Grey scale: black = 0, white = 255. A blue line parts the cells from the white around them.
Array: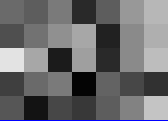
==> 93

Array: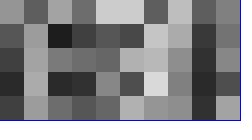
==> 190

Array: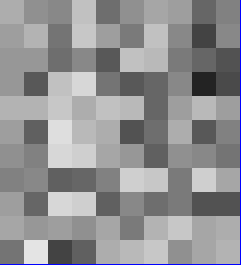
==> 158

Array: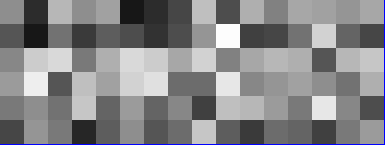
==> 161

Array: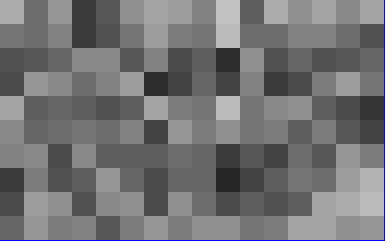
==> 164

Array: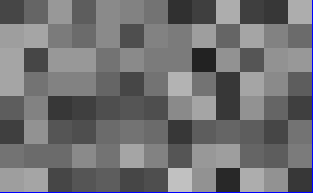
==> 63
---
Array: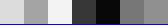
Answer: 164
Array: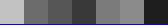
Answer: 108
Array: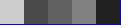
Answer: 74
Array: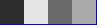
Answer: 229
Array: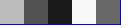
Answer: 82
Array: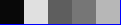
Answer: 224
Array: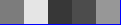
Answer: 229
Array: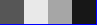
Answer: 233
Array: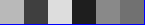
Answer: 63
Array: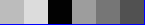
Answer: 220
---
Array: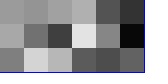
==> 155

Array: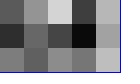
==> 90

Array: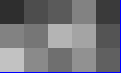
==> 46

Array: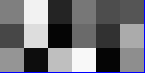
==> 127

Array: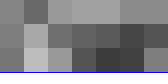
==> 133

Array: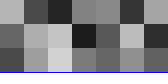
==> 180

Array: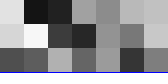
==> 226

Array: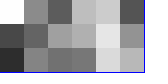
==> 254
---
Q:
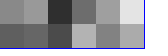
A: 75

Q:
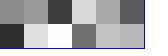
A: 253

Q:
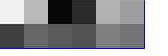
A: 90

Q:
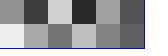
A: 115

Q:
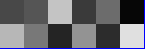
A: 36

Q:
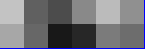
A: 24
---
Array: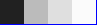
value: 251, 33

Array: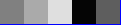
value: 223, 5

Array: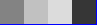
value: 220, 54

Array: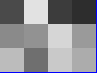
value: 226, 45

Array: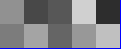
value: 208, 45

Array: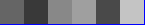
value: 196, 57

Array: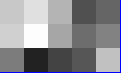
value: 253, 34
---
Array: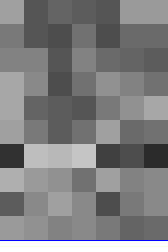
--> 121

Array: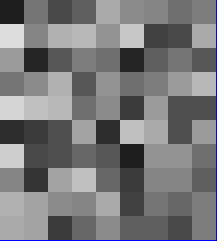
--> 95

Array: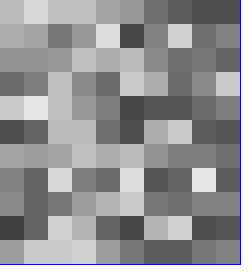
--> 92

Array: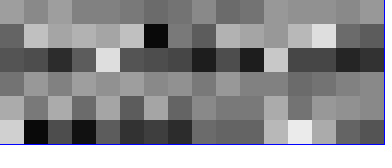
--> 171

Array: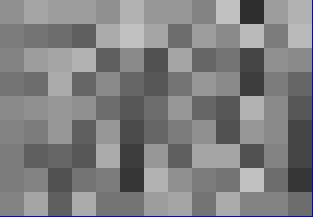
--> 131
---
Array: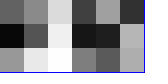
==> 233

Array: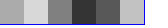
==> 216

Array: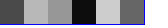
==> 184

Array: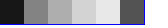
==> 131

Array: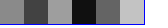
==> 66

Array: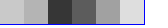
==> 180

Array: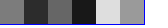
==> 44

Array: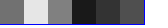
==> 230

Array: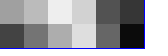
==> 116
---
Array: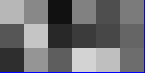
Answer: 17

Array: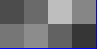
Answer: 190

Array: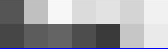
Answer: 247

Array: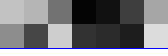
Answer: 114

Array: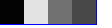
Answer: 113

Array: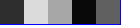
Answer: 167

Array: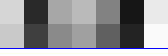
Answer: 167
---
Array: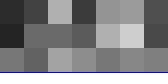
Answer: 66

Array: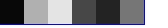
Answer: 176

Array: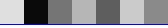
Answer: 10

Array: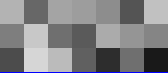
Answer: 103

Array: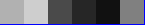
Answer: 206

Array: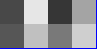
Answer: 230

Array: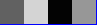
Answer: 212

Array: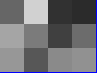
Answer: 209
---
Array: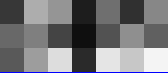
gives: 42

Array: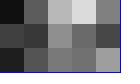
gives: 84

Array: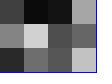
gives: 41

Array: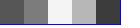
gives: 124

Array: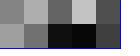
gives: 113

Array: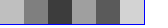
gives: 60

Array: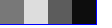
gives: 120

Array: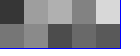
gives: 138

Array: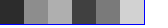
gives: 175

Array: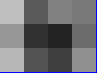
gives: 183
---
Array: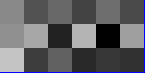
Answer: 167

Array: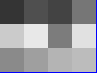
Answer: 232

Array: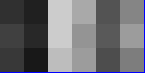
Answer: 40

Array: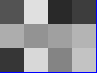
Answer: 147

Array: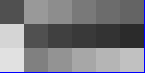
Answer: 80

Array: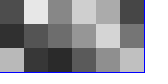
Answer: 84

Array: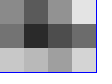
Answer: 42
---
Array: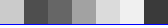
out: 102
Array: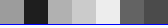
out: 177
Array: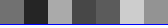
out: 170
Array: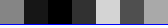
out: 0
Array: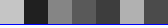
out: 133
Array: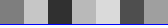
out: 48
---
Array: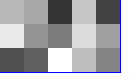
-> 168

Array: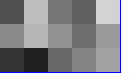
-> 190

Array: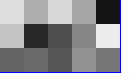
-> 174

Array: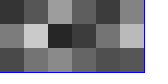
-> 86

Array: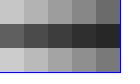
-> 179

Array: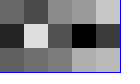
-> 74

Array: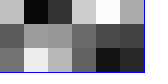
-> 8

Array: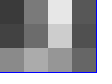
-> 122
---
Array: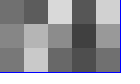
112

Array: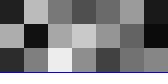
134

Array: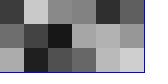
207

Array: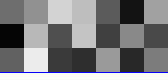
123

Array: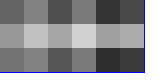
59

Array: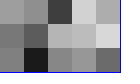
107
